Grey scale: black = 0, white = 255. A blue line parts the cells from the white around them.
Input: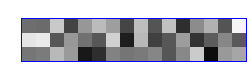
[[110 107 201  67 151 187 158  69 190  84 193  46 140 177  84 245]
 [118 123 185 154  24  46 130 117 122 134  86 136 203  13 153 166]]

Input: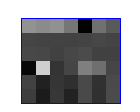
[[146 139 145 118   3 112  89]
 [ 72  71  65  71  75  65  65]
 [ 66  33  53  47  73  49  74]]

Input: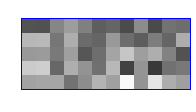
[[ 83  81 134 157 128  94 101  75 140  74 114 109]
 [153 155 121 159  86 110 164 198 158 174 130  82]
 [162 165 165 114 141 179 160 249 147 229 173 159]]

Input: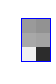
[[154 146]
 [240  44]]

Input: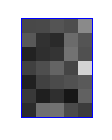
[[ 72  73  84  77 138]
 [ 34  47  52 114  80]
 [ 32  65  75  81  89]
 [ 44 112 114  74  60]]

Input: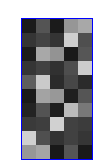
[[ 27  84  27 150 168]
 [ 28 168 147  26  86]
 [ 94 202  43  71  43]
 [ 35  83  30 187 120]
 [208  79  51  65  54]]

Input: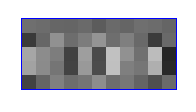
[[111 108 102 101 106  92 106 101 111 108 101]
 [166 140 125  65 158  74 193 145 112 188  38]
 [ 66 101 128 109 117 141 109 119 100  79 106]]

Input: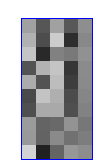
[[161  86 161  88 142]
 [196  41 129 121 145]
 [172  83 189  61 138]
 [ 79 170 169  79 130]
 [153  99 138 113 125]]

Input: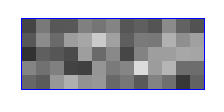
[[ 68 121  87  88 128 117 132  86  95  84 139  98  82]
 [ 49  95  86  75 158 106 137  70 131 158 158 167 165]
 [103  91 151 175 146 151 104 119  89 131 111  56  98]]
